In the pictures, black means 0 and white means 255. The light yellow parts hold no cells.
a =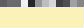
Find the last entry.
134
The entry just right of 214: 64
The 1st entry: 94
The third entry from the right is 79

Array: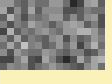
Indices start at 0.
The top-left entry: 152
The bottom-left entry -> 95
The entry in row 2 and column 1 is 177
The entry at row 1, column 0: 164
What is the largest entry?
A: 193
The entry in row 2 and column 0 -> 95
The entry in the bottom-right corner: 111
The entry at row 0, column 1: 152
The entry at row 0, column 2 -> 111
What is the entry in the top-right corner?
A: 95
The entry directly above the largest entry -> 95
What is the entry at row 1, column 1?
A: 81
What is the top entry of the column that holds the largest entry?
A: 95
